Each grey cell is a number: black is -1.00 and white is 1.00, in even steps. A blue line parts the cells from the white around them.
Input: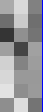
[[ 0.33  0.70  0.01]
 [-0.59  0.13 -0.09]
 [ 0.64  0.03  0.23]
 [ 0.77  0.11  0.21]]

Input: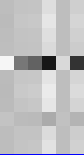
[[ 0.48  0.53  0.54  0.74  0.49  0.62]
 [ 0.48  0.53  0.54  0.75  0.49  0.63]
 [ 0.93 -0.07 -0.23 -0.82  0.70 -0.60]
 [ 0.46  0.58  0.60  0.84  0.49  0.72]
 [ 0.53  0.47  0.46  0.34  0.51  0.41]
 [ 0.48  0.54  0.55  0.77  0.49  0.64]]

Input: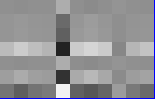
[[ 0.13  0.11  0.13  0.13  0.36  0.12  0.09  0.12  0.16  0.13  0.12]
 [ 0.17  0.20  0.18  0.17 -0.25  0.20  0.24  0.19  0.12  0.17  0.18]
 [ 0.13  0.11  0.13  0.13  0.36  0.11  0.09  0.12  0.16  0.13  0.12]
 [-0.09 -0.26 -0.10 -0.04  0.90 -0.24 -0.32 -0.21  0.22 -0.05 -0.17]]

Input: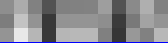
[[ 0.11  0.35  0.01 -0.36  0.00  0.01  0.02  0.24 -0.35  0.08  0.37  0.01]
 [ 0.16  0.82  0.43 -0.56  0.43  0.44  0.44  0.00 -0.58  0.19  0.01  0.44]]

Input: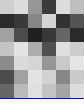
[[ 0.62  0.73  0.18 -0.54  0.73  0.49]
 [ 0.26 -0.40 -0.75 -0.56 -0.20 -0.67]
 [ 0.10  0.71  0.67  0.18  0.58  0.80]
 [-0.20  0.46  0.76  0.53  0.29  0.73]]

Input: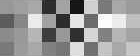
[[ 0.19  0.25  0.32 -0.64  0.28 -0.83  0.64 -0.05  0.32  0.21]
 [ 0.10  0.20  0.43 -0.52  0.19 -0.63  0.68  0.01  0.43  0.28]]

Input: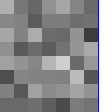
[[ 0.37 -0.07 -0.19  0.14  0.30  0.04 -0.18]
 [ 0.31  0.03  0.35 -0.15 -0.18  0.15 -0.53]
 [ 0.26  0.15  0.05  0.42  0.62 -0.18  0.19]
 [ 0.01 -0.32  0.26  0.09  0.14  0.29  0.15]]

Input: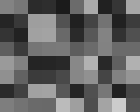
[[ 0.03 -0.07 -0.66 -0.64 -0.79 -0.16  0.33 -0.74 -0.58  0.31]
 [-0.59 -0.73  0.26  0.28 -0.18 -0.67 -0.31  0.03 -0.61 -0.37]
 [ 0.21  0.01 -0.72 -0.71 -0.69  0.07  0.40 -0.69 -0.25  0.39]
 [-0.67 -0.49  0.26  0.28 -0.32 -0.72 -0.37 -0.07 -0.74 -0.44]]
